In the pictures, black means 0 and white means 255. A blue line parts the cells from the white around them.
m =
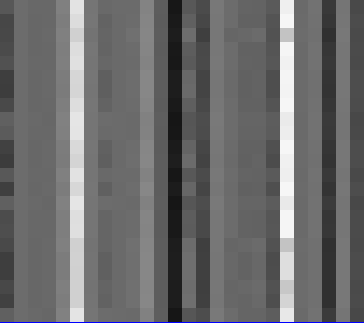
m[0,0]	87
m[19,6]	116
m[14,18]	101
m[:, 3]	[104, 104, 105, 104, 104, 105, 105, 104, 103, 104, 105, 105, 104, 105, 103, 104, 104, 105, 105, 105, 105, 105, 103]
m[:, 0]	[87, 71, 72, 75, 81, 62, 61, 73, 96, 91, 65, 60, 88, 63, 96, 76, 78, 73, 62, 62, 72, 65, 96]
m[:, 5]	[227, 220, 208, 221, 224, 214, 213, 221, 229, 228, 217, 212, 226, 215, 229, 222, 223, 208, 209, 208, 208, 208, 228]
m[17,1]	108
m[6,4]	123
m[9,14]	76
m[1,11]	92
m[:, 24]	[117, 118, 120, 118, 118, 119, 119, 118, 117, 117, 119, 119, 117, 119, 117, 118, 118, 120, 120, 120, 120, 120, 117]
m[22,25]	72
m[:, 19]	[90, 84, 82, 85, 87, 78, 78, 84, 93, 92, 80, 76, 90, 79, 92, 86, 87, 82, 76, 77, 82, 78, 93]
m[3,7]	100
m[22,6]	117
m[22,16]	108
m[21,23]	48
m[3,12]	25
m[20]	[72, 108, 103, 105, 127, 208, 115, 100, 106, 112, 134, 93, 29, 109, 63, 119, 102, 104, 107, 82, 199, 108, 112, 48, 120, 74]
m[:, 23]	[57, 54, 48, 54, 56, 52, 51, 54, 58, 57, 53, 51, 57, 52, 59, 54, 55, 48, 49, 49, 48, 48, 59]
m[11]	[60, 108, 103, 105, 123, 212, 117, 95, 106, 110, 135, 93, 30, 107, 67, 118, 106, 97, 100, 76, 240, 107, 112, 51, 119, 77]
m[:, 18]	[99, 98, 107, 98, 98, 99, 99, 98, 101, 100, 98, 100, 99, 98, 101, 98, 98, 107, 104, 104, 107, 105, 101]
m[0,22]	114
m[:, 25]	[73, 76, 74, 75, 74, 77, 77, 76, 72, 73, 77, 77, 73, 77, 72, 75, 75, 74, 76, 76, 74, 75, 72]
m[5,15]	118
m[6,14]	68
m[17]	[73, 108, 103, 105, 128, 208, 115, 101, 106, 112, 134, 93, 29, 108, 63, 119, 102, 104, 107, 82, 195, 108, 112, 48, 120, 74]
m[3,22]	114
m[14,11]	94
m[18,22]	112
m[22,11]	94
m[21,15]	118
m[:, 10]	[131, 133, 134, 133, 131, 135, 135, 133, 129, 130, 134, 135, 130, 135, 129, 133, 132, 134, 135, 135, 134, 135, 129]
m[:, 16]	[108, 108, 102, 108, 108, 106, 106, 108, 108, 108, 107, 106, 108, 107, 108, 108, 108, 102, 104, 104, 102, 103, 108]

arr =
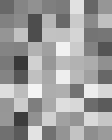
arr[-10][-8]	104
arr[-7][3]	160
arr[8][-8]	151
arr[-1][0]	112
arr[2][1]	194
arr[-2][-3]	148
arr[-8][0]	149
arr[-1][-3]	195
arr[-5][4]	238
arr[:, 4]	[123, 104, 193, 241, 188, 238, 175, 222, 161, 148]
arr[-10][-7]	133
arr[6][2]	244
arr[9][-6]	227
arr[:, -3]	[225, 202, 213, 203, 178, 185, 114, 216, 148, 195]
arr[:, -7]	[133, 139, 194, 130, 56, 86, 188, 204, 60, 90]
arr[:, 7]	[150, 192, 118, 84, 144, 103, 215, 91, 198, 155]
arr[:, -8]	[104, 129, 149, 132, 121, 132, 221, 150, 151, 112]
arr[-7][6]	130
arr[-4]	[221, 188, 244, 173, 175, 114, 236, 215]
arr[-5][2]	192

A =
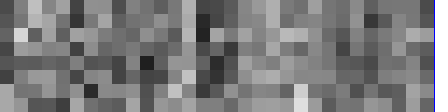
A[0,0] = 75
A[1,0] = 85
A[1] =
[85, 118, 180, 165, 115, 53, 121, 165, 96, 114, 118, 143, 122, 170, 41, 70, 95, 132, 136, 175, 110, 129, 133, 119, 107, 146, 56, 89, 133, 120, 85]
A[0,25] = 138
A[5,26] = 83
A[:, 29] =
[119, 120, 172, 107, 132, 138, 163, 157]
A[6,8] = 135
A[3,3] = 130
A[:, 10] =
[114, 118, 143, 101, 31, 68, 80, 83]
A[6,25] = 80
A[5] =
[65, 127, 153, 154, 113, 70, 133, 140, 68, 102, 68, 71, 132, 193, 73, 51, 88, 143, 165, 173, 150, 135, 136, 135, 102, 104, 83, 126, 133, 138, 106]
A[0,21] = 112
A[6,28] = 94
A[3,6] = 141
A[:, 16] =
[90, 95, 122, 58, 81, 88, 145, 105]
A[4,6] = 83
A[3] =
[70, 156, 148, 130, 134, 65, 141, 102, 110, 121, 101, 90, 108, 150, 73, 102, 58, 127, 119, 167, 125, 102, 136, 118, 68, 118, 91, 110, 150, 107, 93]
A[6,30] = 138
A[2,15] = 164
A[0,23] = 117
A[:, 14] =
[69, 41, 35, 73, 98, 73, 58, 127]
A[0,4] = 161
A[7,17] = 140
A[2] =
[99, 214, 95, 161, 95, 161, 151, 124, 111, 102, 143, 121, 90, 182, 35, 164, 122, 162, 132, 151, 185, 176, 145, 106, 86, 130, 102, 122, 135, 172, 157]
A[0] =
[75, 127, 191, 133, 161, 67, 144, 143, 78, 129, 114, 94, 120, 176, 69, 73, 90, 134, 153, 175, 122, 112, 159, 117, 110, 138, 95, 118, 119, 119, 75]
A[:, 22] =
[159, 133, 145, 136, 130, 136, 116, 155]
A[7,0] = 168
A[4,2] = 91

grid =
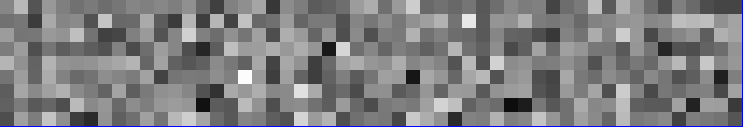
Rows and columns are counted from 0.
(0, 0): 134
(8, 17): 133
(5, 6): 115
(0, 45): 144
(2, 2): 119
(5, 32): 103
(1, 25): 133
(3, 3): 117
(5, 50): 141
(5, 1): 157
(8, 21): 212
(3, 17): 156
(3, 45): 150
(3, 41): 149
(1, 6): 82
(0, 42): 190
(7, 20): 138
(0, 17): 143
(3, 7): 82
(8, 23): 179
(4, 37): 146
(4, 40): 144
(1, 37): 177
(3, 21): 173
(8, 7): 147
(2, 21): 154
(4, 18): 168
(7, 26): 76
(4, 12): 97
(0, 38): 128
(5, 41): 121
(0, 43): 90
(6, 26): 142
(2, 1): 117
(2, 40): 131
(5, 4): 130
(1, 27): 140
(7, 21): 141
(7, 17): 187
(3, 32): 181

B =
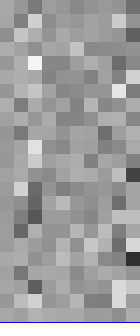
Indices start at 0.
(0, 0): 168
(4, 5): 158
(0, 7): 153
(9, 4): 147
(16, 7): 188
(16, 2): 176
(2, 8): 149
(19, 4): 166
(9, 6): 161
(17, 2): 156
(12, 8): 190
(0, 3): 157
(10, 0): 153
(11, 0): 151
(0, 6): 147
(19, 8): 163
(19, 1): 119
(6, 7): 149
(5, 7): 162
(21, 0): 152
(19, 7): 171
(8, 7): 174
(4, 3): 135
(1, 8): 203
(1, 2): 207
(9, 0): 150
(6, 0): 150
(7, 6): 181
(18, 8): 131
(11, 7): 166
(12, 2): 145
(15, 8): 190
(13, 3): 148
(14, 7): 157
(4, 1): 175
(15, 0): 155
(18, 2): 146
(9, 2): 166

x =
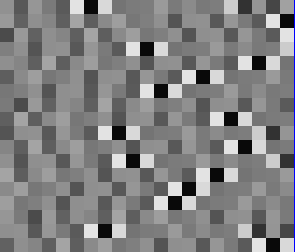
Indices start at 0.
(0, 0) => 145
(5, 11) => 122
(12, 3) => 158
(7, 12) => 127
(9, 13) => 154
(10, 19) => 116
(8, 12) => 150
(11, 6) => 122
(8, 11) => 88
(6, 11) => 9
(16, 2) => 88
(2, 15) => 145
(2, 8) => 138
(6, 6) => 88
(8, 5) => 119
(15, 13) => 127
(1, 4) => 95
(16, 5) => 90
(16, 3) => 150
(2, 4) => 133
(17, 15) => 150
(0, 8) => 116
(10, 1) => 95
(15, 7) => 95
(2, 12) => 144
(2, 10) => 119
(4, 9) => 144
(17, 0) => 97
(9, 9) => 217
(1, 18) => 90
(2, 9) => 158
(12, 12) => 122
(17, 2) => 133
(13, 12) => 227
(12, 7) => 84
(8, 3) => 138
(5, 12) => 90
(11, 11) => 116
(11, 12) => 123

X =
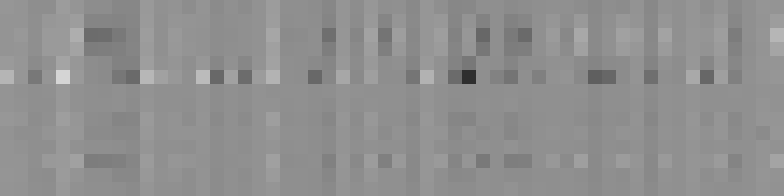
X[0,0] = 150
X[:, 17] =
[140, 144, 144, 144, 135, 108, 142, 142, 139, 143, 142, 144, 141, 142]
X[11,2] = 143
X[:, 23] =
[135, 133, 111, 126, 134, 135, 143, 140, 135, 139, 139, 129, 135, 138]
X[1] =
[148, 148, 143, 151, 153, 157, 133, 133, 132, 134, 154, 144, 149, 148, 147, 141, 143, 144, 146, 157, 142, 143, 142, 133, 149, 140, 153, 133, 149, 138, 150, 152, 134, 147, 130, 143, 130, 134, 144, 150, 142, 153, 138, 144, 152, 148, 137, 150, 144, 149, 146, 153, 135, 144, 148, 157]
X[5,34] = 143
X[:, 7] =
[141, 133, 109, 126, 139, 139, 142, 143, 140, 139, 143, 126, 142, 143]
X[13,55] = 146
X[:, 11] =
[145, 144, 144, 144, 146, 161, 144, 144, 145, 145, 144, 144, 145, 144]
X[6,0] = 148
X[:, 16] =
[144, 143, 142, 143, 145, 161, 144, 144, 144, 144, 144, 143, 144, 144]
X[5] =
[181, 150, 120, 149, 213, 153, 141, 139, 119, 106, 183, 161, 152, 144, 187, 104, 161, 108, 156, 179, 143, 142, 104, 135, 167, 138, 159, 142, 142, 117, 178, 147, 107, 47, 143, 130, 116, 143, 128, 146, 148, 137, 95, 103, 140, 148, 111, 143, 141, 169, 103, 159, 128, 145, 148, 150]
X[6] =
[148, 145, 143, 144, 152, 145, 143, 142, 144, 141, 147, 144, 144, 144, 147, 141, 144, 142, 146, 144, 144, 144, 142, 143, 147, 145, 144, 144, 144, 141, 148, 144, 142, 142, 143, 143, 144, 143, 144, 144, 144, 144, 139, 143, 143, 146, 140, 145, 144, 147, 144, 144, 145, 144, 146, 146]
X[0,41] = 141
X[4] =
[154, 150, 139, 145, 164, 151, 141, 139, 130, 130, 158, 146, 149, 143, 151, 135, 145, 135, 147, 162, 143, 142, 138, 134, 152, 140, 153, 142, 144, 133, 153, 145, 131, 120, 143, 142, 133, 141, 142, 145, 145, 139, 133, 139, 140, 147, 132, 145, 141, 151, 135, 151, 135, 144, 149, 149]
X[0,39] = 144
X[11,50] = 148
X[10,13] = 143
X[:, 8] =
[135, 132, 121, 128, 130, 119, 144, 144, 133, 137, 142, 128, 136, 142]
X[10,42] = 139
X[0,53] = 144
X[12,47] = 146
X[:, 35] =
[143, 143, 143, 143, 142, 130, 143, 143, 142, 143, 143, 143, 143, 143]
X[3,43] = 145
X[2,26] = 162
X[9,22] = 142
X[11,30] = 150
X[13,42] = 139
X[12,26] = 150
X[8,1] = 149
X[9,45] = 146
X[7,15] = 141
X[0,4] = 156
